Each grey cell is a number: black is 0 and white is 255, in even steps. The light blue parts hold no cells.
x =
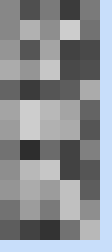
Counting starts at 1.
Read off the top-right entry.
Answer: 122
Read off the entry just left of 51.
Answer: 66
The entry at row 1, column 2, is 79
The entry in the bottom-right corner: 184
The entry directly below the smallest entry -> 184
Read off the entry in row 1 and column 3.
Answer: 122
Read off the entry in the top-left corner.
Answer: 135
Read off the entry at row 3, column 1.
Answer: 149
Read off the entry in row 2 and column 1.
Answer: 135
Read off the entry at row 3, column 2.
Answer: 85
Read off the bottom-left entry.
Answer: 93

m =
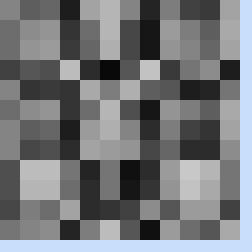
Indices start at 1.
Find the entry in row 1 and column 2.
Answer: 94
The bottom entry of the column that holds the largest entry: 109
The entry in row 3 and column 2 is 148
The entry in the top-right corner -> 163
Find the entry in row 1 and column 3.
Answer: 102
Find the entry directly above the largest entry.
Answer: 44
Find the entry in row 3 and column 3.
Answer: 155
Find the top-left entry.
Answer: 132
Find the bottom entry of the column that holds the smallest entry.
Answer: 188
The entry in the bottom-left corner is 117
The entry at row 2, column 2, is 140
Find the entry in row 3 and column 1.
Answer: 109
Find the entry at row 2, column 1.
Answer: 109
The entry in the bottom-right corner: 169
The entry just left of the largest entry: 155
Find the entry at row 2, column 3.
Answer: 148
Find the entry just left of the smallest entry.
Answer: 44
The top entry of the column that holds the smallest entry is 181
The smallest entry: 9

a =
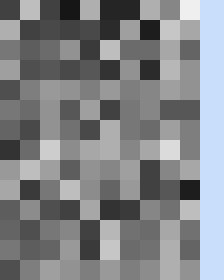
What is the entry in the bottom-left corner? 79
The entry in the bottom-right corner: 146
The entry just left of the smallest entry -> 65
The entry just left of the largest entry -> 134
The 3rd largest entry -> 205
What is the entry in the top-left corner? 65
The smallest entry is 22
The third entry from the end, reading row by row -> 140
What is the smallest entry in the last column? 29
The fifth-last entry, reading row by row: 153
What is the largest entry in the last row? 175
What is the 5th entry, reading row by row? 175
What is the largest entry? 239
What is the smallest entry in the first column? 51
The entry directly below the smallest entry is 65
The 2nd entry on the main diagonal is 65
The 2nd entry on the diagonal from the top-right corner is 198
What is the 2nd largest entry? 219
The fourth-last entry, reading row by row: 126
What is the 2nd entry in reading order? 190

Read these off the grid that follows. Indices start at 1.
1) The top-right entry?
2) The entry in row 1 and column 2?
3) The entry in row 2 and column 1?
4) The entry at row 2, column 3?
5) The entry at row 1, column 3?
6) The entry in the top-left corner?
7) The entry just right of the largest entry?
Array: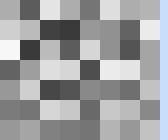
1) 180
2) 92
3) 207
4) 65
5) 228
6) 173
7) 58

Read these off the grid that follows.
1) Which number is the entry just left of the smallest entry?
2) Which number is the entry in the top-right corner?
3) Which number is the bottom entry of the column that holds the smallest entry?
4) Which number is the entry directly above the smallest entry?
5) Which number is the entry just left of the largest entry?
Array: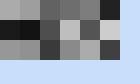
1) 26
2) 34
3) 145
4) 158
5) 84

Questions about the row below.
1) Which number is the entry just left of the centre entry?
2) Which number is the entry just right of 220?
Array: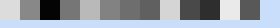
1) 130
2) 136

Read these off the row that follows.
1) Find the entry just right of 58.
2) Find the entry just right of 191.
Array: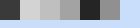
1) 211
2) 163

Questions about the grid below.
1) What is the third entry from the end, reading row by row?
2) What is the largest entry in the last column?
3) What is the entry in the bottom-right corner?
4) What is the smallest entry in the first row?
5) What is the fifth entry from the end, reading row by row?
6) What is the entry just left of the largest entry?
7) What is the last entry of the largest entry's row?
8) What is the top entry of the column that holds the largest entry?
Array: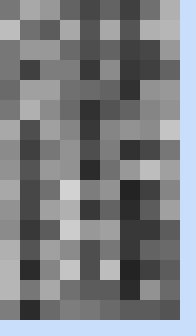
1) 92
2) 196
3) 84
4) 64
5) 119
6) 112
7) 133
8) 99

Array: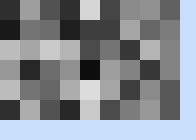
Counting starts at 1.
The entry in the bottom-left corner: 47
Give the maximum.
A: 220
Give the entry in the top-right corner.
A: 96
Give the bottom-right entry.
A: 88
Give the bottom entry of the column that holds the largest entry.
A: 201
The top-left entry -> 47
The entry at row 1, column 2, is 158
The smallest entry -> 13
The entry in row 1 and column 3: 82
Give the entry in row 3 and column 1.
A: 188
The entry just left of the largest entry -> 173
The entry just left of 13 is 144
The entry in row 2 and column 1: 25
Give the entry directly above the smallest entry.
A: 75
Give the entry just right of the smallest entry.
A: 158
